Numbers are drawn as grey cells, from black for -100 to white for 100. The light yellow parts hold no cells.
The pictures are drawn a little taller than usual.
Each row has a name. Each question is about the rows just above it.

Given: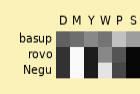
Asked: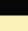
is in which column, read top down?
S
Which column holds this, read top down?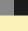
Y
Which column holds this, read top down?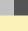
P
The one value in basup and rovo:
[7]
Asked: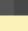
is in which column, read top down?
P
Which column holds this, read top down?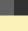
D

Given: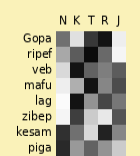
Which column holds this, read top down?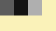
K
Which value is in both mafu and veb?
[-85]
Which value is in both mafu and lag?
[-85]
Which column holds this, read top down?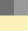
K
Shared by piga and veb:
[-23]

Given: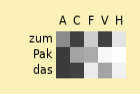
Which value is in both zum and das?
[-49]
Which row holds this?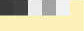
das
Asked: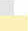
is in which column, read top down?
H
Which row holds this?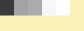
Pak

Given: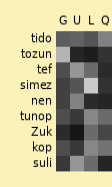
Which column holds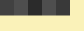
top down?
G
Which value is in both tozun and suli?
[-71]
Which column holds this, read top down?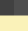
G
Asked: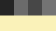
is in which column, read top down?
Q
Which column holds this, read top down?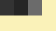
Q
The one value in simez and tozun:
[-60]
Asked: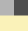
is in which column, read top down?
G

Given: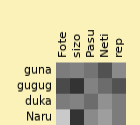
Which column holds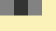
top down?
sizo
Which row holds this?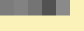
guna
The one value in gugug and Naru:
[-60]
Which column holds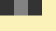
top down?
sizo
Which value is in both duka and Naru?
[-3]
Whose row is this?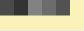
gugug

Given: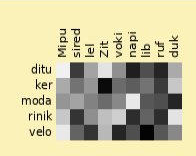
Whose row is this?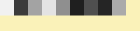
ditu
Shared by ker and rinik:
[56]
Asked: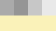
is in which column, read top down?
Mipu
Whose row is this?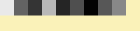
velo
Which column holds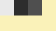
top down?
napi
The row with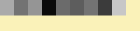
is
ker

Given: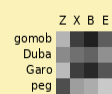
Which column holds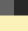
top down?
B
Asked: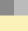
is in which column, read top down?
Z

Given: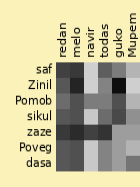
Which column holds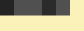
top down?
melo
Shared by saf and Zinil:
[62]
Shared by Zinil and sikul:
[-32]
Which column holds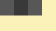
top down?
redan
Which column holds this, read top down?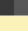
redan

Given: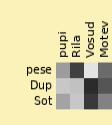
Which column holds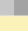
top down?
pupi
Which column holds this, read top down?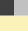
Rila
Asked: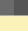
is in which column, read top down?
Motev
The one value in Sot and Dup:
[56]
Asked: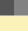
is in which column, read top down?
Motev

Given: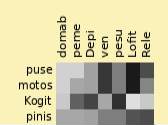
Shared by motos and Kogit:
[31]
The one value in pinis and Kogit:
[31]
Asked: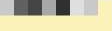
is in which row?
Kogit
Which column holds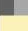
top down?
peme

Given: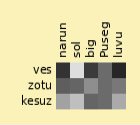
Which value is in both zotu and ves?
[-16]
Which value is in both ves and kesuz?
[-16]
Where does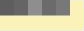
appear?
zotu
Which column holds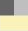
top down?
sol
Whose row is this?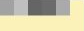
kesuz
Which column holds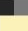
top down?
luvu

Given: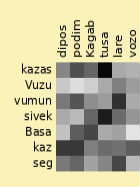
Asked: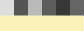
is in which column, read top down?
podim
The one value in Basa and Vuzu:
[33]
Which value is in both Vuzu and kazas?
[33]
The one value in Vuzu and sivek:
[33]
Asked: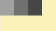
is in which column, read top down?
lare
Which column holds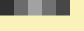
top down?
lare

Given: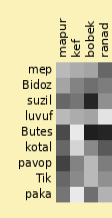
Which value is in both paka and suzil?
[-8]
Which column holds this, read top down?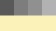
ranad
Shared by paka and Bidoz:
[-13]
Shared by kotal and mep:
[-19]
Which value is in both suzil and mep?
[-19]

